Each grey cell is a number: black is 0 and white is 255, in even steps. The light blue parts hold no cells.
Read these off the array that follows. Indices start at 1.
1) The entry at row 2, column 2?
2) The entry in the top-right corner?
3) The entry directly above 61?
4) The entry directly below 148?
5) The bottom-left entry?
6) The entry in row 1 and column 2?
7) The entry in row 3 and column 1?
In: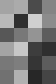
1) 47
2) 132
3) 148
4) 61
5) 113
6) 171
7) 87

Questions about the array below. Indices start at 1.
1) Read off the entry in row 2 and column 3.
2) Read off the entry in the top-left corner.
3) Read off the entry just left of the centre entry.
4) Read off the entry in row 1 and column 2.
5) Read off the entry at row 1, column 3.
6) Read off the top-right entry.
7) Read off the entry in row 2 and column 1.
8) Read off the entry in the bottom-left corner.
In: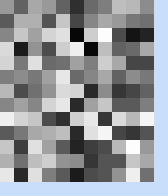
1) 176
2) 153
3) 218
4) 98
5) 168
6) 140
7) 90
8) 231

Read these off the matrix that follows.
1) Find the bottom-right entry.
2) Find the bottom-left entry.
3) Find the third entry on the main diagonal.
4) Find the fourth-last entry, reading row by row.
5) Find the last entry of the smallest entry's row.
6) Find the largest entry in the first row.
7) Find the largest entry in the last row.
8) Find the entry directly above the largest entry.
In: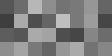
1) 134
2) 142
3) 170
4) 150
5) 70
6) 183
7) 170
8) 115

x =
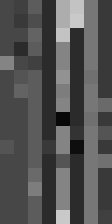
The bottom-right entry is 64
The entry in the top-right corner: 57
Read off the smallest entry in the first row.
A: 43
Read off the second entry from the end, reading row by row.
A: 119
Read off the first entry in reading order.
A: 71
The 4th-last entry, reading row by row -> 201
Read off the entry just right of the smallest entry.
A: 43
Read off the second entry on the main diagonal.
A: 57
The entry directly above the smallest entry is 132
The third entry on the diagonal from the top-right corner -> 43
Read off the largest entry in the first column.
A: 132
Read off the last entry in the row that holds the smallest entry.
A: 57
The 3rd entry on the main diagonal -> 99
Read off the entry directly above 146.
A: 132
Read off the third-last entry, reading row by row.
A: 43
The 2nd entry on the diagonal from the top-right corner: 119
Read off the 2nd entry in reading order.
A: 64
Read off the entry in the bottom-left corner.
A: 71
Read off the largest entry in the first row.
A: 195

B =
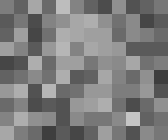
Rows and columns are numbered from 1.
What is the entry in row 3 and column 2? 159
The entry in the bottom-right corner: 119
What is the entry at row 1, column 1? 125
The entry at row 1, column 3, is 167
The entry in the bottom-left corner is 167
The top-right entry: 119
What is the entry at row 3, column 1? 98
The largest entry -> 197
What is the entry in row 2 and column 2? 119
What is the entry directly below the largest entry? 82
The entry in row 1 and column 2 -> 98
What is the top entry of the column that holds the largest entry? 82
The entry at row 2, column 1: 90
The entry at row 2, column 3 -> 76

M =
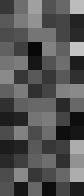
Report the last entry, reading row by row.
28
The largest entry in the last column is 196
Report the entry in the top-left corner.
55
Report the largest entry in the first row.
188
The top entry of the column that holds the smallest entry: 160
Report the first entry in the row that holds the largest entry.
97
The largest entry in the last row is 104
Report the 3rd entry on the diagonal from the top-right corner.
117
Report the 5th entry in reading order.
104
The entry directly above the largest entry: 41
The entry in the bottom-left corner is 83
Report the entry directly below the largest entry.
28
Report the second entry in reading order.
110
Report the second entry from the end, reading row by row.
69
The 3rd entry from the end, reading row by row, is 14
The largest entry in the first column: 138
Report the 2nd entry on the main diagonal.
124
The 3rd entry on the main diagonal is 117
